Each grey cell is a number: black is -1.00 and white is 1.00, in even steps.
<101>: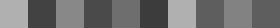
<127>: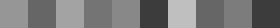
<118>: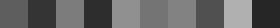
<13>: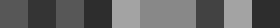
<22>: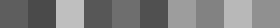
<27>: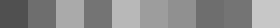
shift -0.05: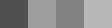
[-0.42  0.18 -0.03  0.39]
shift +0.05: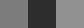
[ 0.02 -0.60  0.18]
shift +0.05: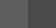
[-0.21 -0.37]

